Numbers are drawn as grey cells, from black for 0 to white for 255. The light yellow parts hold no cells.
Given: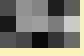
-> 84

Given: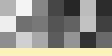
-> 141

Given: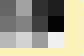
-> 183

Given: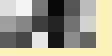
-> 92

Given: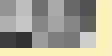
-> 63

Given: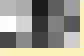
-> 72
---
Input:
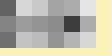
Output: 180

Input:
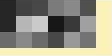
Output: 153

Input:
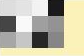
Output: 39

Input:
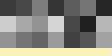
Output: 86

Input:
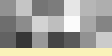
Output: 146

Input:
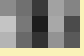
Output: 147

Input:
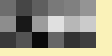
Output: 50

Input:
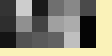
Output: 191
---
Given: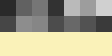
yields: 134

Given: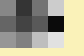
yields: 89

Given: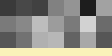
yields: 189

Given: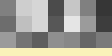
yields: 214

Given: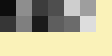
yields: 27

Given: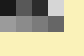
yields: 123

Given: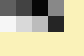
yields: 188

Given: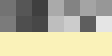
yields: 71

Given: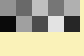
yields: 76

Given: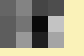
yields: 10
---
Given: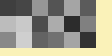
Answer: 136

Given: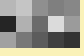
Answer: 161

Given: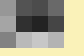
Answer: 130

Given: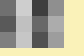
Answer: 127

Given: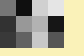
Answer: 57

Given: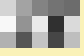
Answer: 177

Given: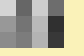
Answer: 139

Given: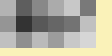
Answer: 192
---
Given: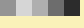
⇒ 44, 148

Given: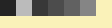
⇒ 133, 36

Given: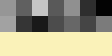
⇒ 3, 162

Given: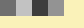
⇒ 147, 111

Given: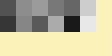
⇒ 205, 54

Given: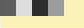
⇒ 156, 94

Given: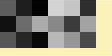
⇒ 46, 87
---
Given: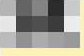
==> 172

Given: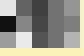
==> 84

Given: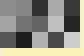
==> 177

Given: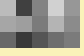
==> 85

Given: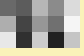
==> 204

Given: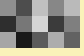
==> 91

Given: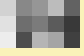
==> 181

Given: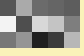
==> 32

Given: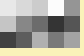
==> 176
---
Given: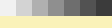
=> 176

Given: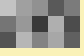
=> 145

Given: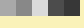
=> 218

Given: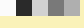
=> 209

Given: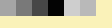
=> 71

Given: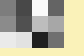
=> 249

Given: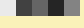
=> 101

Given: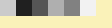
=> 85

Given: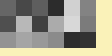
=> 94

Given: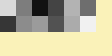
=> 17
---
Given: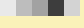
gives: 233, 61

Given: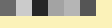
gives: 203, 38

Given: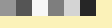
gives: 247, 38

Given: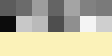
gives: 244, 12

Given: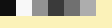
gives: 248, 15

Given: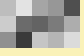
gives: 227, 58

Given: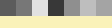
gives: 225, 56

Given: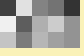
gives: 240, 51

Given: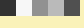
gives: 247, 50

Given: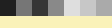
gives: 222, 32
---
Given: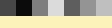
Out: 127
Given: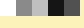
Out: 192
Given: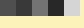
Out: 115
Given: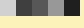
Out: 87
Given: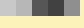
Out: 85
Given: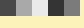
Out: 234
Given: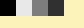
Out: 125
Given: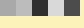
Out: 47
